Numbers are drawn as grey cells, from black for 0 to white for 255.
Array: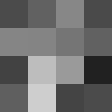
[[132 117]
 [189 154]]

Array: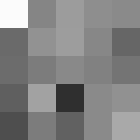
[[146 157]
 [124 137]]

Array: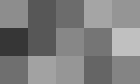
[[ 87 135]
 [162 150]]

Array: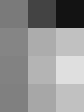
[[172 193]
 [180 223]]

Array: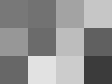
[[107 189]
 [226 204]]

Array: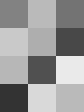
[[174  72]
 [ 80 234]]
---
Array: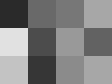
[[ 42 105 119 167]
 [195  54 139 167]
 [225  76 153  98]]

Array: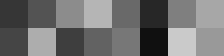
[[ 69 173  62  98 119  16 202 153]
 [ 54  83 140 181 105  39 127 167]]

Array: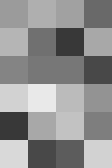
[[181 112  56 168]
 [217  72  92 210]
 [132 119 119  72]
 [155 175 161 105]
 [210 233 187 147]
 [ 56 168 194 126]]

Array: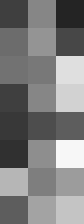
[[ 63 134  36]
 [108 148  71]
 [ 56  77  93]
 [182 126 156]
 [ 93 163 196]
 [ 63 134 210]
 [114 120 223]
 [ 48 142 247]]

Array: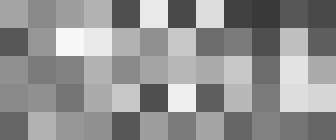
[[137 144 116 171 199  79 239  94 184 123 221 214]
 [144 123 129 178 137 164 184 171 199 108 227 171]
 [102 178 150 144  87 158 123 164 102 129 116 102]
 [164 137 158 178  79 233  73 221  65  57  87  73]
 [ 87 150 247 233 178 144 199 108 123  79 192  94]]

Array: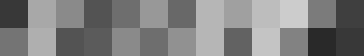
[[116 175  83  91 138 110 145 182  98 196 130  41  56]
 [ 56 168 138  83 110 152 104 182 160 189 204 123  63]]

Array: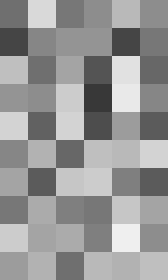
[[134 178 103 191 185 211]
 [156 178 111 185 178 191]
 [111 217 119 141 185 141]
 [119 171 127 119 198 164]
 [ 69 134 148 148  69 119]
 [191 111 164  84 225 103]
 [204 164 171 127 239 141]
 [164  91 198 204 127  91]
 [148 141 204  56 233 134]
 [211  97 211  77 156  91]]

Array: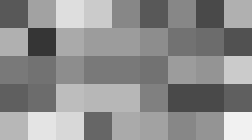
[[121 114 141 121 121 114 156 148 203]
 [176  53 170 156 156 141 114 108  81]
 [ 95 108 189 183 183 128  73  73  95]
 [183 228 216 102 170 162 135 148 241]
 [ 88 162 222 203 135  88 135  73 176]]
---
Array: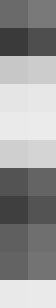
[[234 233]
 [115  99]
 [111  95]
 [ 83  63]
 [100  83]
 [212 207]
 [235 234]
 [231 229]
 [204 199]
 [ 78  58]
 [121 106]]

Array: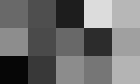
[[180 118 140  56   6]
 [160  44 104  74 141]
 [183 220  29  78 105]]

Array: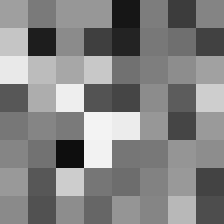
[[ 77 184 133 149 102 141  81 138]
 [ 67 153 130 109 118 205  87 153]
 [141 149 120 118 242  14 114 133]
 [154  69 151 236 243 122 133 119]
 [206  92 140  69  83 238 173  87]
 [161 141 126 113 200 167 188 233]
 [ 65 111 120  35  63 139  29 197]
 [132  60 125  22 151 151 122 159]]

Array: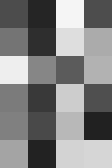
[[214 211  34 164]
 [ 33 184  73 128]
 [ 79 205  57 123]
 [178  91 134 238]
 [171 222  46 116]
 [ 77 245  37  76]]

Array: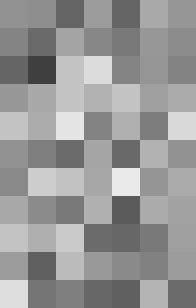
[[108 180  96 103 127 117 222]
 [156 129 138 153 187  96 156]
 [159 121 103 107 202 175 195]
 [163 171  91 176 121 139 168]
 [170 149 234 167 194 205 137]
 [146 178 105 165 108 126 146]
 [217 125 176 131 229 172 195]
 [171 159 195 177 196 168 152]
 [131 150 132 220 195  63 101]
 [140 152 121 135 164 106 132]
 [150 169 100 156 101 142 146]]

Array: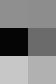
[[177 199]
 [107   5]
 [141 143]]
